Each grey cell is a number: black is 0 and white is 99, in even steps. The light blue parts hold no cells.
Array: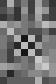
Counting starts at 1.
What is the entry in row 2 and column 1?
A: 31
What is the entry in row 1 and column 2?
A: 68
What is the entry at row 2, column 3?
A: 20
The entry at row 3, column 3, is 20
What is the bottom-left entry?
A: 25
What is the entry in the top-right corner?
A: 20
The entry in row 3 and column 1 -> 20
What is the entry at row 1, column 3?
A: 31
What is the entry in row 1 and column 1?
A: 25
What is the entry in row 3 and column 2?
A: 31
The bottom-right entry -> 37

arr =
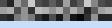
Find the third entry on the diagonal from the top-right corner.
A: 57
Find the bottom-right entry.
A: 14
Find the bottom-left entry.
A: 19
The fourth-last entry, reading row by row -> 19
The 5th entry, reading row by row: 78
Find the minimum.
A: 3
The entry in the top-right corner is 25

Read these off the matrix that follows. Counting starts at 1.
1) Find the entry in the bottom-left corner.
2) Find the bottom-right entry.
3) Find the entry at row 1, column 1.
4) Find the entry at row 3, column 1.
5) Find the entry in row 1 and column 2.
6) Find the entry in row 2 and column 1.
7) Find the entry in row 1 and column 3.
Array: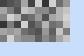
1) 48
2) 76
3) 26
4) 53
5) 32
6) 64
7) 37

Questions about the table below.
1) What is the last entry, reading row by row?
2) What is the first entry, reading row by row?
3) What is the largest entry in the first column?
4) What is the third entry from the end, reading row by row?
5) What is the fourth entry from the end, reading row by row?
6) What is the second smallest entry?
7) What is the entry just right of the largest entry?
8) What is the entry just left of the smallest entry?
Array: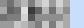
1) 66
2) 55
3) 66
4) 49
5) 77
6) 33
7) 23
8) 87

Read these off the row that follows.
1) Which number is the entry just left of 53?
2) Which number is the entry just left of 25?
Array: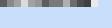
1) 36
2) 30

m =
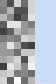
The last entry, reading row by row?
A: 71
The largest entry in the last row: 99
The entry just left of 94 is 53
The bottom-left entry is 82
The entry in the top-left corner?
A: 53
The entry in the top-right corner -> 82
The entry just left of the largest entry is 37
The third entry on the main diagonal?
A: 25
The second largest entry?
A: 94
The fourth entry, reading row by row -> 43
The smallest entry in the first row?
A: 31
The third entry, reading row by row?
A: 82

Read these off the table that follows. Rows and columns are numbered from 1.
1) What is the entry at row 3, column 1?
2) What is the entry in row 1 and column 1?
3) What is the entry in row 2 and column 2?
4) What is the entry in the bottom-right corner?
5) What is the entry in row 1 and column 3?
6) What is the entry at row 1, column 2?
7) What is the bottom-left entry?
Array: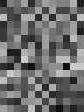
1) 73
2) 12
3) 27
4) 22
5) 44
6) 50
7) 62

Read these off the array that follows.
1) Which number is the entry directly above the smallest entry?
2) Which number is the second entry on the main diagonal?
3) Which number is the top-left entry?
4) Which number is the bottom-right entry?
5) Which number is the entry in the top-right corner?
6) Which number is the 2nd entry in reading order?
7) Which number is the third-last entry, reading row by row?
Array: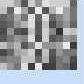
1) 46
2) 40
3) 80
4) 24
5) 40
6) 80
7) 46

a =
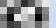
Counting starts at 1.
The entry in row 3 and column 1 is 40
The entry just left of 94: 84
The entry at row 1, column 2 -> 78
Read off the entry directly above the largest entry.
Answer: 35
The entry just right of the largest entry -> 23
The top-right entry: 89
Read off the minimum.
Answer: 0
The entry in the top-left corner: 46

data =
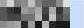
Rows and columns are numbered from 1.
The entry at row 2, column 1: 33
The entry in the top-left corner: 65
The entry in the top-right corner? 86
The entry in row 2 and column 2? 21
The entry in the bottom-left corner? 54
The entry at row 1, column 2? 81
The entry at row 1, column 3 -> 49
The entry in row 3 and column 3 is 27

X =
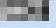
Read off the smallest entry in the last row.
27
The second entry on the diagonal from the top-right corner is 48
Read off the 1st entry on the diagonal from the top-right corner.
32
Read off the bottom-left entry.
69
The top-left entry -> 54
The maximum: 75
